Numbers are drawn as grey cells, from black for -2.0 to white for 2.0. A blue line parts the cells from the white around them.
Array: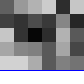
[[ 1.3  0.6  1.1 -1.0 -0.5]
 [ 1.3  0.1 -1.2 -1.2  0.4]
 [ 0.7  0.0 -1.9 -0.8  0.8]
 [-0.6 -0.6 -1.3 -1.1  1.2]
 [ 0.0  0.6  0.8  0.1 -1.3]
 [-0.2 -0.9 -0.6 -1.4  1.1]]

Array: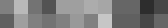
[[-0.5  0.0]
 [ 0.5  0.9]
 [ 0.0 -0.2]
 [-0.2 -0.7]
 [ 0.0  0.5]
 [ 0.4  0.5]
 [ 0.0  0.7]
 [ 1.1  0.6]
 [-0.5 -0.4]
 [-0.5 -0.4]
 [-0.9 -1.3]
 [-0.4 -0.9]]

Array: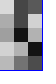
[[ 0.9  1.3  0.5  0.7  1.4]
 [-0.2  0.8 -1.7 -0.9 -0.9]
 [-0.8 -1.7  0.8  1.3 -0.6]]

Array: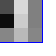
[[ 0.1 -1.8 -0.8]
 [ 0.9  1.2  1.4]
 [ 0.1  0.0  0.0]]

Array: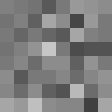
[[ 0.6  0.1  0.2 -0.1 -0.2 -0.1 -0.2  0.0]
 [ 0.4 -0.3 -0.6  0.1  0.0 -0.4  0.0 -0.1]
 [ 1.0  0.2 -0.1 -0.3  0.3 -0.1 -0.5 -0.2]
 [ 0.2 -0.5 -0.1  0.2  1.1 -0.4  0.6 -0.6]
 [ 0.1 -0.7  0.1  0.2 -0.1 -0.6  0.2 -0.1]
 [ 0.1  0.9 -0.3 -0.5 -0.8  0.6 -0.9  0.4]
 [-1.0 -0.3  0.1  0.3 -0.7  0.0  0.4  0.3]
 [ 0.6  0.2  0.3 -0.1 -0.7 -0.1 -0.1  0.2]]

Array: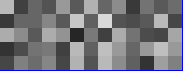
[[-0.9 -1.2  0.7 -1.1  0.9]
 [ 0.0 -0.8  0.2 -0.4 -1.0]
 [-0.3 -0.2 -0.6 -0.4 -0.4]
 [ 0.1 -0.1  0.7  0.1 -0.7]
 [-0.9 -1.0  0.3 -0.6  0.4]
 [ 0.8  0.9 -1.4  1.1 -0.6]
 [-0.7 -0.5 -0.1 -0.5  0.8]
 [ 0.9  1.0 -1.0  1.4 -0.4]
 [ 0.2  0.4  0.7 -0.7  0.2]
 [-0.5 -0.4 -0.2 -0.8 -1.1]
 [-1.2  0.4 -0.8 -0.6 -0.2]
 [ 0.5  1.0 -0.9  0.9 -0.6]
 [ 0.0  0.4  0.6 -0.9 -0.3]]

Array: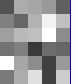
[[-0.1  2.0 -0.2  0.5  0.0 -0.7]
 [ 0.7  0.6  0.0  0.9 -0.4  0.7]
 [ 1.5  0.2 -1.1  1.0  0.8  0.6]
 [-1.0 -1.0 -0.3  2.0  1.8  0.4]
 [ 1.2  0.4 -0.4  0.2  1.0 -0.5]]
